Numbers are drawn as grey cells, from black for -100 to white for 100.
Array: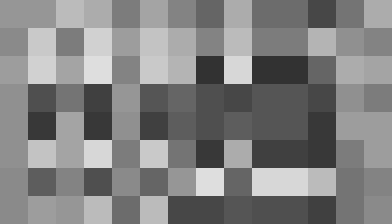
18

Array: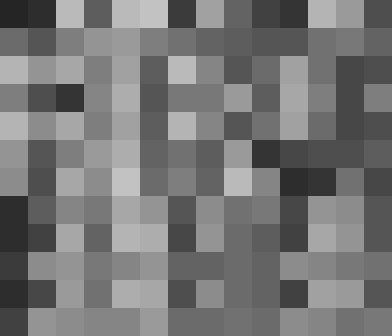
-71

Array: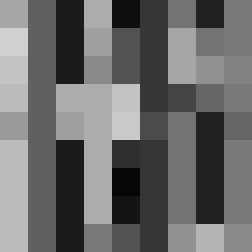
30

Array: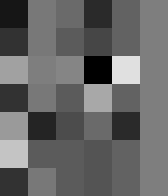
-83

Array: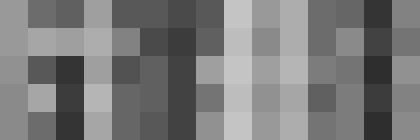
20

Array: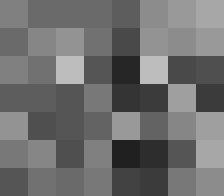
0

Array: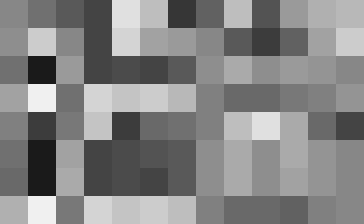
6
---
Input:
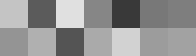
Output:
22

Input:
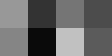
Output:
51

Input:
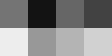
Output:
41

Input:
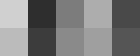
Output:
25

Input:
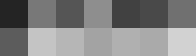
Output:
33

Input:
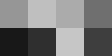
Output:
55

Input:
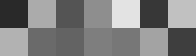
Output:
28
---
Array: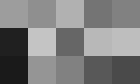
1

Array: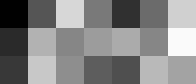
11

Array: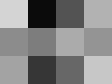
-19

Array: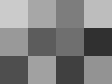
-50

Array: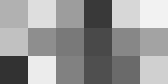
1

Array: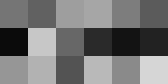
-35

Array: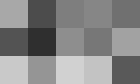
64
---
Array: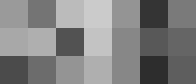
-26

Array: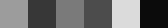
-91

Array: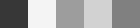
0

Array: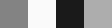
36

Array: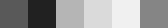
4

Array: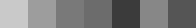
-33

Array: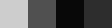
-65

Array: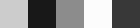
-56
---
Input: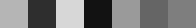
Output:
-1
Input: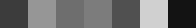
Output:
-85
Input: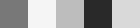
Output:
70
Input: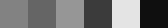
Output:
-88
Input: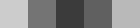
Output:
45
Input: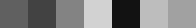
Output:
26
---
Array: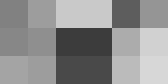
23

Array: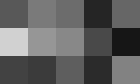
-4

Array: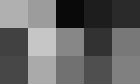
22

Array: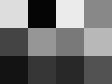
-96

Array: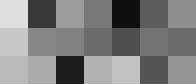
-56

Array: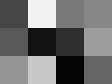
90
